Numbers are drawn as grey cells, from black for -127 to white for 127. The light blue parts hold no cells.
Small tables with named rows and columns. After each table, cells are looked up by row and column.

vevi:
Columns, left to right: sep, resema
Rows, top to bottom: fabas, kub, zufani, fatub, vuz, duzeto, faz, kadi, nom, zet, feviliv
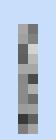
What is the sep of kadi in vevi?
10
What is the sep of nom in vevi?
28
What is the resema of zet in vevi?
-31
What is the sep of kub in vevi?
32
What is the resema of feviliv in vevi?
36
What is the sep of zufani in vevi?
-28
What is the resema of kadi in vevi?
-18
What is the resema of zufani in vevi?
82
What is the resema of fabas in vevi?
-12
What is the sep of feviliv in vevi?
-1
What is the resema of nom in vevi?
32
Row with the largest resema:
zufani

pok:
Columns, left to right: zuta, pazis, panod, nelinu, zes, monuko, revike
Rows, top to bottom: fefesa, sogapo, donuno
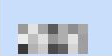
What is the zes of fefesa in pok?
46
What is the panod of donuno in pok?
73
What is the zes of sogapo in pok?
46
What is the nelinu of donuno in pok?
-52
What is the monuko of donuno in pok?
84
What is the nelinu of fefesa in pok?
-37
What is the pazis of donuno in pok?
51
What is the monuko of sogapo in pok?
98
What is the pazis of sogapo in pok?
63
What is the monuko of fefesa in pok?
14
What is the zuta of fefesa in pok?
25
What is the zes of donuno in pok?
-29
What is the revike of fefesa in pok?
39
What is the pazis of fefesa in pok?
98
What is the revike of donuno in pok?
31

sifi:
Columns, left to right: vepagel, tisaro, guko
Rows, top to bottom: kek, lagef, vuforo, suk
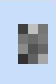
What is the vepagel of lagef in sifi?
-10
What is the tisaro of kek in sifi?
64
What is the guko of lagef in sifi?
-4
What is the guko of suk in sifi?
38
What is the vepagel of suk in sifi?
-77
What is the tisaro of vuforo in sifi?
-44
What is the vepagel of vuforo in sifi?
11
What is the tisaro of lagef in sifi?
-21
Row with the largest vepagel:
vuforo

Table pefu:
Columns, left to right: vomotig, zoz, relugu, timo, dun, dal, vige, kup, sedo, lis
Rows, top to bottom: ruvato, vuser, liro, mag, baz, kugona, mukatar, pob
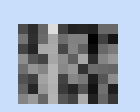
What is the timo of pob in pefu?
52
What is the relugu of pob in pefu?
-25
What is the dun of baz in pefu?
8
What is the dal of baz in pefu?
22
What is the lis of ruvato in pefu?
-23
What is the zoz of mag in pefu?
-42
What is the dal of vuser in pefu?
1
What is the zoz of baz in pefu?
20
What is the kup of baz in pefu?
-19
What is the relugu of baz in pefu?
5
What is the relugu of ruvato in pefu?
-25
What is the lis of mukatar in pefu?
-97
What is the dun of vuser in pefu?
-17
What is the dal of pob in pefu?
-60
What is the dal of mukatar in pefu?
-90
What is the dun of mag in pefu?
13
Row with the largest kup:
baz

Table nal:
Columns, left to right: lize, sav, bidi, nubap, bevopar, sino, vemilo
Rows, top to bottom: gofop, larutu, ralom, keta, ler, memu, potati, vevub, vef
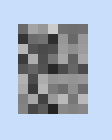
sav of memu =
-50
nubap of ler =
-86
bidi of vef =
-37
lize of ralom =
54
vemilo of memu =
24
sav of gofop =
36
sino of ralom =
15
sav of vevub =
39
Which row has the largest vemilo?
vevub

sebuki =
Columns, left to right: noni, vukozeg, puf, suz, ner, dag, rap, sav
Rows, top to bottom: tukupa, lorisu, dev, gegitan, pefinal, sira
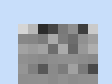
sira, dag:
12
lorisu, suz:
42
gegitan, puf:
9
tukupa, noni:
85
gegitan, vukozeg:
13
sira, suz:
11
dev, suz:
-18
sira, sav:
16
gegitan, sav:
8
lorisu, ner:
-3
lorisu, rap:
16
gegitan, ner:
16
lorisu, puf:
-3
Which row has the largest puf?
dev

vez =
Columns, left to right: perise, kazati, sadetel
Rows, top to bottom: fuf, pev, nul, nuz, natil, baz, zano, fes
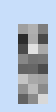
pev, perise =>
-83
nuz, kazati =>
-13
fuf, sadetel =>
-2
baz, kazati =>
40
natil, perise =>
-27
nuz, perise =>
7
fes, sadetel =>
88
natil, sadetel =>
-51
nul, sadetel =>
41
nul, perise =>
-52
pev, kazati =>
43
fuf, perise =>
31

